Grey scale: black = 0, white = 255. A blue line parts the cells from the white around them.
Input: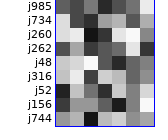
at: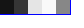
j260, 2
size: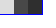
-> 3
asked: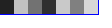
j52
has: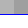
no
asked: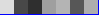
j734
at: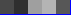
j734, 1
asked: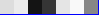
j260

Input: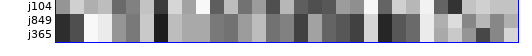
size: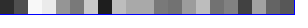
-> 21
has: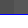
yes
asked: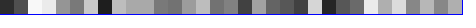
j849
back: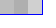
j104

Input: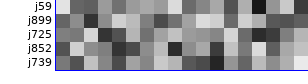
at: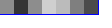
j899, 1
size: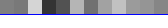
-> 12
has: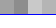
no
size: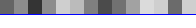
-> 14
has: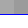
yes
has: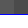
yes

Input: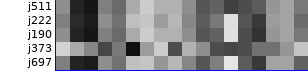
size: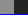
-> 2
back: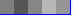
j697
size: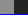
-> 2
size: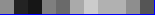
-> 11
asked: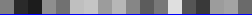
j222
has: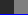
no

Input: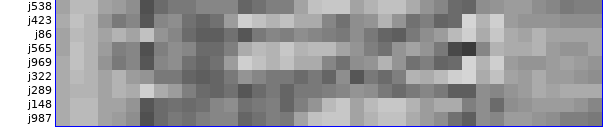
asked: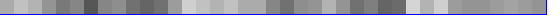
j969
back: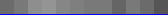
j289
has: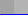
yes

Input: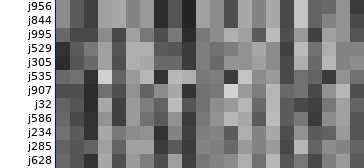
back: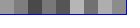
j628
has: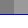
yes
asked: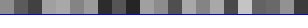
j956
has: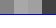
no
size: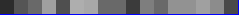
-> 17

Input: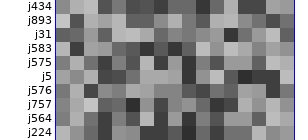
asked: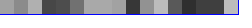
j5
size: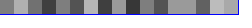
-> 17
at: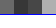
j757, 10
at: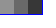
j757, 9
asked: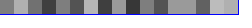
j575
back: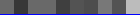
j434

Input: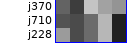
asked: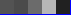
j710
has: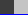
yes
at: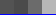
j710, 0
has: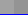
yes

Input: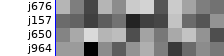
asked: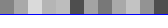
j650
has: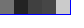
no
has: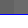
no
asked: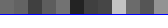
j157

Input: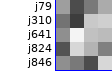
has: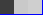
yes
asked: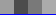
j79
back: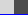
j846
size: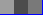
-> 3
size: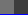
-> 2
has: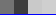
yes

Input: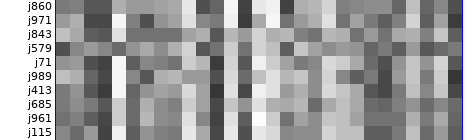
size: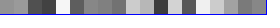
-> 19
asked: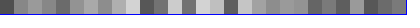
j579
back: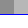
j961

